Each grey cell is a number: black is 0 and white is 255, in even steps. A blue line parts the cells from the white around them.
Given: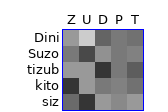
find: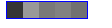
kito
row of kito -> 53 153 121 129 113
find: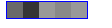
siz
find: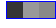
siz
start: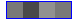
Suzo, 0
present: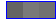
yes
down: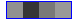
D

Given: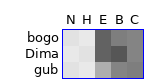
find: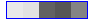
Dima
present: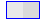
no
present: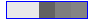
no
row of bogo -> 226 233 98 126 132
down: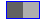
E
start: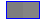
bogo, 3
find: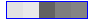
bogo

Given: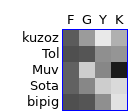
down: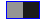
K
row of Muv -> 97 205 135 26
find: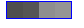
Tol
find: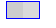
Sota
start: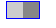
Muv, 1
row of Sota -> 97 135 205 218

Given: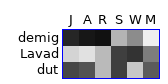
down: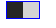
J
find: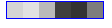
Lavad
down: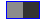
W
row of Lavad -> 212 225 186 63 51 125
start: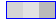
Lavad, 0

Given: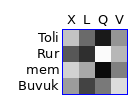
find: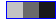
Toli
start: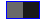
Toli, 1
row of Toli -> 195 106 25 149

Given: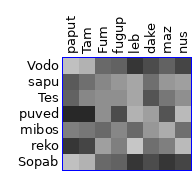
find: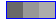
mibos
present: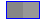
yes

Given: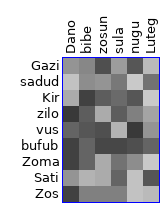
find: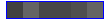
bufub
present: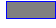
yes
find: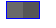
Kir
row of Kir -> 171 65 93 106 86 201
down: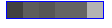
bibe
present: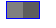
no
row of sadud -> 194 141 148 120 201 114

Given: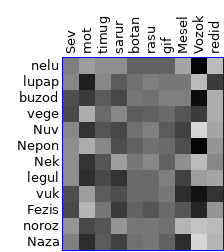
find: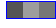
Nek
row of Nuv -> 135 51 85 72 112 127 91 65 214 165
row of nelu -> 127 157 142 142 98 98 98 165 5 187

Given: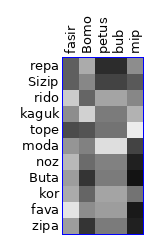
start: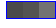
tope, 0
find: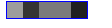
zipa
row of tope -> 75 83 115 115 236
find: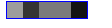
Buta
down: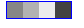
mip
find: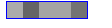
kor

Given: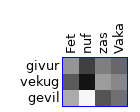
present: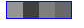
yes
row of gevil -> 171 247 84 112
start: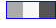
gevil, 0
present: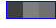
no
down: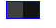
nuf
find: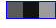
vekug

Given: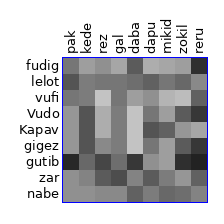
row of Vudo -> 150 84 173 124 195 118 158 91 55
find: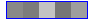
gigez
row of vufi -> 118 124 195 118 158 144 180 188 97
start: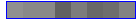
nabe, 1
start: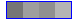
vufi, 3

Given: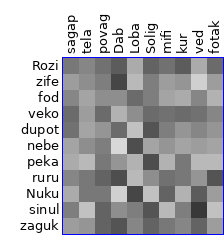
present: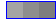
yes
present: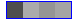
no

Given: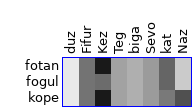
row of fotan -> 233 115 25 162 175 155 101 203
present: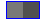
yes

